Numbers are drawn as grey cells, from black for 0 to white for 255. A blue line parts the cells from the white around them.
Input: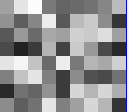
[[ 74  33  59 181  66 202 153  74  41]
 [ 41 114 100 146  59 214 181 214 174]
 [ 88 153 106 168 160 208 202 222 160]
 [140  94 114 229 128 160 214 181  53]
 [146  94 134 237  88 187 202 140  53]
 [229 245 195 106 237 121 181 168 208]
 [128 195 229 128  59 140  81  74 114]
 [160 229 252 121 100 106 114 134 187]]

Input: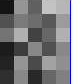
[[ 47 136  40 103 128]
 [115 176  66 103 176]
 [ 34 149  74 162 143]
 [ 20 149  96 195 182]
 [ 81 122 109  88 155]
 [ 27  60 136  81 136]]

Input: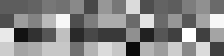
[[233  18  49  86 192  41  72  57  57 144  33  86  64 255  64 164]
 [ 93  93  99 119 113 137  72 151 119 219  78  99  93 125 144 106]
 [ 78 157 131 186 247  78 125 172 172 106 227 106 151  86 164 247]
 [205 164 172 199 199 113 180 219 199  11 180 157 205 137 219  64]]

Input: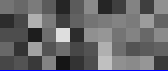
[[ 77  77  29 110 222  44 144 150 116 131 104 138]
 [ 71  83  57 131  21  51  77 192 144 138 150  57]
 [116 104 123  91  37  91 138  37  63 131  63 144]
 [104  51 162  83 110  71  83 176 110  83  91  98]
 [ 44  71 176 123  63  98 116 123 131 123 156  98]]

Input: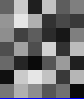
[[105  37  10  86 155  31]
 [ 99 202  31 194  93 127]
 [ 78 162  78 210  50 188]
 [142  65  93  43  23 127]
 [119 176 142  86 113  10]
 [149 230 176  50  72  57]
 [ 16 202 230 194  57 182]]

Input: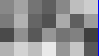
[[ 74 144  88 150 116 129  62]
 [123 178 101  81 170  95 157]
 [136 163 116  95 136 190 205]
 [178 211 190 233 150 198  88]]

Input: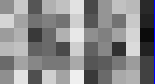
[[156 177  57 106 177 232 143 128 163 213  11]
 [143 226  79 207 163 239  57 106 169 177  65]
 [143 201  85 177 193 226  73 149 193 185  41]
 [185 193  98 106  73 207  98 135  49 219  33]
 [213 163 114 128 114 207  85 149 114 201  33]
 [106 163 135 120 120 169  85  92 120 156  65]]

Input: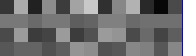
[[ 54 171  33 141  60 163 200  48 135 178  41   7  74]
 [ 74 155  60  68 155  60  81 155 148  74 106  68  94]
 [ 87 100 100  81  94 148 141  81  87 135 128  87 135]
 [120 120 106 120 120  94 100 128 128 106 112 112 112]]
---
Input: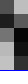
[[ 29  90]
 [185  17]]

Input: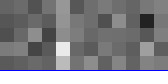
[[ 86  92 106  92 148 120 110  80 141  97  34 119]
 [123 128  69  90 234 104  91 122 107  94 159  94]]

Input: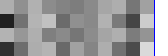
[[ 32 114 180 193 107 144 137 178 122  69 204]
 [ 48 110 173 180 105 161 133 174 113  75 218]]

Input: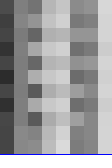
[[ 63 133 148 194 208 121 128 212]
 [ 51 127 167 200 208 112 122 204]
 [ 44 127 174 199 208 108 121 208]
 [ 48 127 170 200 208 110 122 205]
 [ 69 137 131 184 210 128 135 212]]

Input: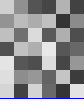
[[147 188 172 192  52 139]
 [ 80 193 175 232  87 104]
 [222 141 151  99 197  60]]

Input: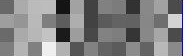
[[158 149 185 126  93 174  66  91  99  98 135 110 211]
 [126 180 128 239 178  84 130  99  91 140  99 184 138]]

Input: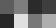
[[ 39 224 120 174]]
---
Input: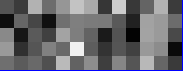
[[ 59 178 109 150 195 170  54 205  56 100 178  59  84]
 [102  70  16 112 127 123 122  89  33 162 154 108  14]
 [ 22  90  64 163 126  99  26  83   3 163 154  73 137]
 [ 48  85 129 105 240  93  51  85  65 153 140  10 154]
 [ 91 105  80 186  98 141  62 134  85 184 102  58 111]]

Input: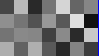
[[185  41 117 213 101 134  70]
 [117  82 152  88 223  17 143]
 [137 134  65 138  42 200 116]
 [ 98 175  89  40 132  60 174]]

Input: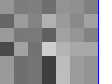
[[125 127 111 147 144 128 150]
 [155 132 177 154 137 161 103]
 [121 122  96 161 149 130 154]
 [162 115 206 179 168 167  74]
 [111 116  63 188 155 147 153]
 [111 116  63 189 155 147 154]]

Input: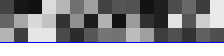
[[ 23  17 219 182 113 159  66  85  82  19  30  76 105  61 233  67]
 [167 216 194  51 144  29 178  18 155  49  31 227  86 205 234 101]
 [ 63 230 229  75  43  87 117 115 188 159  62  80  51  96  79 179]]

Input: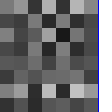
[[149  52 176  50 181 135 122]
 [ 61 122  41 124  47  72  71]
 [ 69  91 161  24 117  76 128]
 [ 59 122  39 126  45  72  72]
 [ 85 109  67 111  75  85  88]
 [ 99  83 105 107 116  64  59]
 [156  45 187  42 193 153 127]
 [ 82  43  85  93  69  87  50]]

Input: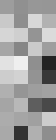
[[144 151 150 157]
 [142 216 178 201]
 [207 148 219 214]
 [134 202 158 166]
 [239 143  35 226]
 [210 147  56 205]
 [149 158 162 176]
 [184  94  73 165]
 [165 160 205 172]
 [ 50 176 142 169]]

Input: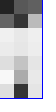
[[ 88  96  35]
 [ 53 187 100]
 [232 239 240]
 [230 237 235]
 [195 229 222]
 [171 233 248]
 [ 52 229 222]]

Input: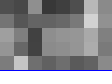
[[ 72 143  56  63  78 184 138  79]
 [ 86 100  99 104 121 210 145 116]
 [127  65 142 148 150 169 128 159]
 [103  66 139 142 149 172 122 149]
 [197 111  97 110  90  98 138 124]]
